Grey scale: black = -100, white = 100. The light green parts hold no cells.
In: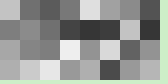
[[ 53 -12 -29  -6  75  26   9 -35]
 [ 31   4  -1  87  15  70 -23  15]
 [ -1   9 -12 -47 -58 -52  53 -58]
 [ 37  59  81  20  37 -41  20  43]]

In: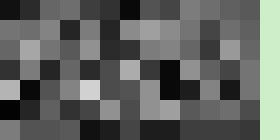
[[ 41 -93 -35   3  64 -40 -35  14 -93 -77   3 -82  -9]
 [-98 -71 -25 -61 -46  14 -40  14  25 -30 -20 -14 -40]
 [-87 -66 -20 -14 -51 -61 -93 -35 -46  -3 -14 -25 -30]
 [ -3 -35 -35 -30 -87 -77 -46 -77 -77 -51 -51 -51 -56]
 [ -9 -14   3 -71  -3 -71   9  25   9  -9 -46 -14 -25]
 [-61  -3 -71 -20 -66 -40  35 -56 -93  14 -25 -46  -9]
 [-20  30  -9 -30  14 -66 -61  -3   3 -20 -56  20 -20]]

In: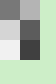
[[ 89 -50]
 [ 67 -28]
 [ -6  41]]

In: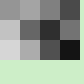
[[ 52 -20 -63 -10]
 [ 17  29   0 -42]
 [ 68  35 -37 -84]]

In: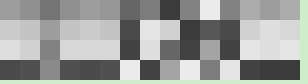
[[-42 -37   8 -37 -42 -37  84 -48  29  84  -3  79 -48 -54 -54]
 [ 23  13  -9  13  23  18 -20  -3 -54   2  84   2  35  23  35]
 [ 59  53  23  53  59  53 -42  79  64 -54 -32 -42  64  74  69]
 [ 74  64   2  69  69  69 -48  74 -20 -48  29 -48  79  74  79]]

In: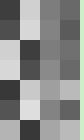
[[ 41 -56  30  46]
 [ 63 -51  -2 -12]
 [ 69 -39   8 -18]
 [-56  58  25  46]
 [-51  63  -2 -18]
 [-39  69   3 -29]
 [-34  74   3 -23]]

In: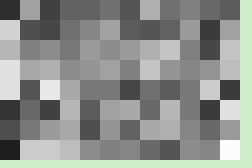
[[ 65 -38 -44 -12   5  26 -28 -33 -23  21 -54  26]
 [ 76 -33  82  32  -6  -6 -44 -12 -28  -6  59 -54]
 [-59 -18 -49  43 -28  26  32 -18  43  -6 -54  76]
 [-38  -6  21  32 -38  16 -23  32  37   5 -18  21]
 [ 43   0  10  -6  21  10  21  37  53   0 -44  53]
 [-64  26 -49 -23 -23 -12 -33  37 -12   0 -18 -28]
 [ 76  32  37  10  16  26   0  53  16   5  16  48]
 [-76  59  59  48  10   0   5 -18 -33  10   5  98]]
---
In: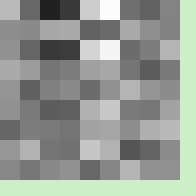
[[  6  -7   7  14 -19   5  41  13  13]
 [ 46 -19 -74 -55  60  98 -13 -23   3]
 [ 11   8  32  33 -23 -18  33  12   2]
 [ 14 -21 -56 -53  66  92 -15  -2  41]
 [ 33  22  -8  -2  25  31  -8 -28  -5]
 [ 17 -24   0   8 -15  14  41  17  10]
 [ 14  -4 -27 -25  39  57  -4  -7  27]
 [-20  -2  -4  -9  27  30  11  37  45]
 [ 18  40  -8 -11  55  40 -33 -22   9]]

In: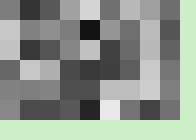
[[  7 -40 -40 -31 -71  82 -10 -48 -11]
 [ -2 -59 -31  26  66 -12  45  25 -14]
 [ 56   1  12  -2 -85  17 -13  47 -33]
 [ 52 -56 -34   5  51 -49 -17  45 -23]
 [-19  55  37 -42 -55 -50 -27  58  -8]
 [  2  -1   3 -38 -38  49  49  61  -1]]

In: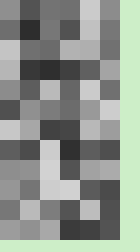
[[ 22  14  32 -54 -49 -35]
 [ 12 -35 -10 -12  59  10]
 [-14 -65  -7 -36  51  -7]
 [ 54 -12 -16  40  37 -11]
 [ 43 -56 -63 -50 -25  29]
 [ 10 -27  46 -20  59 -12]
 [-37  13  -3 -15  20  61]
 [ 56  31 -48 -45  44  23]
 [-26 -40  60 -62 -27 -38]
 [ 11  14  65 -35  27  34]
 [ 18  -8  61  64 -29 -41]
 [ -7  46  -2 -34  48 -37]]

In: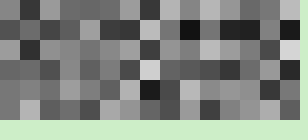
[[ -7  41 -26 -14 -39  32  16 -21 -38  21 -50   1  16  36 -26]
 [  5 -57  21 -16 -19 -15  22 -56  41   4  43  18 -18  -7  47]
 [-36 -15 -46 -27  25 -52 -57  47  -8 -86  -8 -72 -74   1 -80]
 [ 22 -62  13   5  -9   7  25 -51  16  -1  46  22  -3 -42  67]
 [-19 -16 -37   7 -25  -3 -42  62 -22 -30 -39 -57 -15  20 -68]
 [ -7   1 -12  23  -1 -25  40 -79 -42  44   8  18  12 -56  -6]]

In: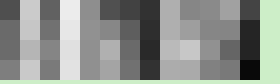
[[ -1  58  -4  77  13  29 -11 -61  35  33   1  -5 -93]
 [-38  59 -24  85  11 -37 -48 -61  37   5   8  26 -47]
 [-17  55 -11  81  14   6 -26 -64  37  24   5   4 -71]
 [-16  42   4  76  13  38 -17 -68  46  56  14 -21 -72]]

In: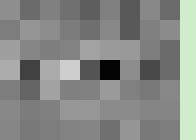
[[  5  -5  -2   2   4 -12  17  -5  -2]
 [ 11 -16   0 -12 -26   0 -30   7 -16]
 [ -2  17  10  -3 -13   6 -30   0   9]
 [ 24   5  -1   2  28  21  20  -2 -16]
 [ 35 -49  33  61 -34 -97  10 -43 -16]
 [ -2 -21  27   0   1  21   1  -6   6]
 [  7  -3   0  18  18   9   9   4   4]]
